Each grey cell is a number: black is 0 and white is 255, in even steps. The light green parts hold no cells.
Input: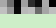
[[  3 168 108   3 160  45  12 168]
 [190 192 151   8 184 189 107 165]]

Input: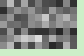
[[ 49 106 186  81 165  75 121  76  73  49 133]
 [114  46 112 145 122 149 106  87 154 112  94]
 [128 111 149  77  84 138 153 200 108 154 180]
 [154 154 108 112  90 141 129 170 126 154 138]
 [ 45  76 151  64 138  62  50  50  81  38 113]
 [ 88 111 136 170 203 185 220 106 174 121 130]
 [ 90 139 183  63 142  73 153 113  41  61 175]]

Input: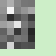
[[116 154 175 136 118]
 [166 148 246 129 149]
 [ 59 128  48  82 104]
 [ 93 159 173 229 121]
 [ 37  98 148  54 108]
 [ 47 113  92 120 113]
 [ 78  84 211  71  81]]

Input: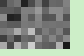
[[129  61 103 116  34  76 120  65 105 102]
 [121  92  92  83 128 127 153 103 139 138]
 [ 82 140  33  40 124  92 134  83  86 139]
 [115 102  92  91 121 118 129 114 116 113]
 [ 85 120 128 170 130 189  95 123 106 127]
 [137  63 104  64 106  98 149 105 132 103]
 [ 26 169  73 179 123 205 110  96  92 177]]

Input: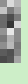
[[184 144 218]
 [164 196 124]
 [122 107  78]
 [215 106  54]
 [138 147 231]
 [138 122 177]
 [122 142 185]
 [131  92  81]
 [164  74  85]]

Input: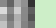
[[ 50 137  99 168 144]
 [ 94 218 136 205 137]
 [ 82 167 119 174 136]
 [106 193 134 181 131]]

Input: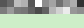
[[ 50  86 105 190 177  87 255 141 163 113 149 173]
 [142 124 154 122 118  97  75  98 182 209 235 151]]

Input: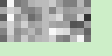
[[117  83 247 121 135 177 186 187 202 160 128 126 182]
 [175 169 208 192 135 129 149 187 134 185 154 162 167]
 [ 51  90 250 147 174 109 133 187 196 218 141 144 212]
 [153 169 210 167 208 160 171 187 166 158 162  83  88]
 [ 99 132 210 142 162 183 149 187 248 227 218 147 154]
 [117 108 188 149 201 159 182 187 208 137 124 188 244]]
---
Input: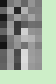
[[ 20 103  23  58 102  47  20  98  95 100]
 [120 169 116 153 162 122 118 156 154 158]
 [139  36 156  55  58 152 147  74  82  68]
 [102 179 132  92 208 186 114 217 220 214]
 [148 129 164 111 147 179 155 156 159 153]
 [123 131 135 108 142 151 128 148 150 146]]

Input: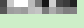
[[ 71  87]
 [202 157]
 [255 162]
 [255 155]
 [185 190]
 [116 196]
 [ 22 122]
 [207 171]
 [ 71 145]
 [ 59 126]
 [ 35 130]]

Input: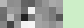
[[182 112 108 133]
 [141 155 188  67]
 [144 150 131 155]
 [ 99 109  32 242]
 [ 94 240 120 245]
 [128 143 163 164]
 [149 143 143 158]
 [169 121 124 143]
 [163 155  85 161]]

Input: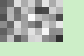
[[ 92 103  80 141  97 118]
 [113 179 183 102 134 193]
 [222 111 118 220 198  88]
 [172 198 157 161 169 130]
 [209 169 252 134 226 211]
 [133  67 189 100 185 217]
 [227  73 167 209 247 142]
 [171 208 148 177 142 124]
 [214 180  74 232 145  48]]

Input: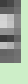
[[ 62  96 209 212 146  58 192 100 107]
 [ 73  97 189 194 144  68 177 104 108]
 [101 111 139 139 125  99 137 112 114]]

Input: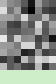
[[179 220 164 139 127 232 155 167  56 186]
 [138 115 159  71  88 101 152 136  89  90]
 [126 160 131  61  86 203 124 142  42 110]
 [ 90  53 215 120 108 137 215  34 189  68]
 [ 20   2 113  85 113 143 214  48 119  61]
 [156 128 112 214 187  64  81 152 214 185]
 [102  67 181  94  86  95 185  65 197  49]
 [ 85  52 103 158 140  19 108  81 226 109]]
